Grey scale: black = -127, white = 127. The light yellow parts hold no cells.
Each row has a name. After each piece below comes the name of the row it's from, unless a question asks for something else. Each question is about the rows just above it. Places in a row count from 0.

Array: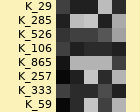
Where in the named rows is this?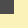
K_333, 3
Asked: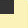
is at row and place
K_526, 0
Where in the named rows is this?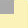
K_285, 4
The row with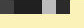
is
K_29
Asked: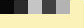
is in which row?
K_59
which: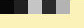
K_257
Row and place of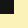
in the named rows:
K_865, 0

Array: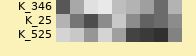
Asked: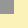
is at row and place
K_525, 2
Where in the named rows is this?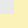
K_346, 3
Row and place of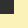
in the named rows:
K_525, 7
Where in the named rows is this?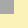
K_346, 1
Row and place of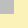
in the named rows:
K_346, 4

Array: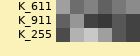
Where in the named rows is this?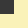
K_911, 3
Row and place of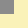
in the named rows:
K_611, 5
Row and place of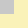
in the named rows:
K_255, 2
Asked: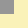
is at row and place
K_911, 1
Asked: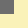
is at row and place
K_611, 1
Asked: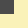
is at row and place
K_255, 0

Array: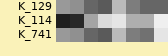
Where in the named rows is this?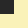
K_114, 1
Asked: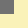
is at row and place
K_741, 6
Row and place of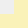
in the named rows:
K_114, 7
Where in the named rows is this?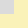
K_114, 3

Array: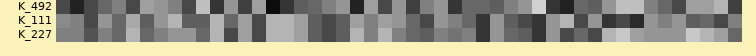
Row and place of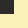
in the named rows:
K_111, 41
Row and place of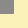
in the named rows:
K_111, 0
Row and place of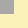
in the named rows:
K_111, 5
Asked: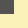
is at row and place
K_227, 2
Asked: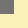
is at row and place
K_227, 28
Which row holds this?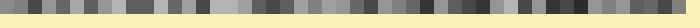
K_111
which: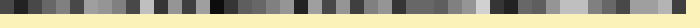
K_492

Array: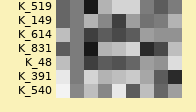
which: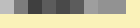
K_614
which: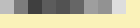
K_48
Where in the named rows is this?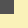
K_48, 4
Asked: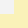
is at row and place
K_540, 0
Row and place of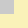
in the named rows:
K_391, 5
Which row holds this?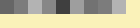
K_149
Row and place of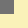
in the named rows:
K_149, 6

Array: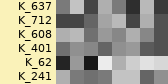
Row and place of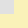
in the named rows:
K_62, 6
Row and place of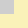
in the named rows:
K_62, 5
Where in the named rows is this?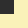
K_637, 5
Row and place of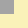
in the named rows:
K_712, 3

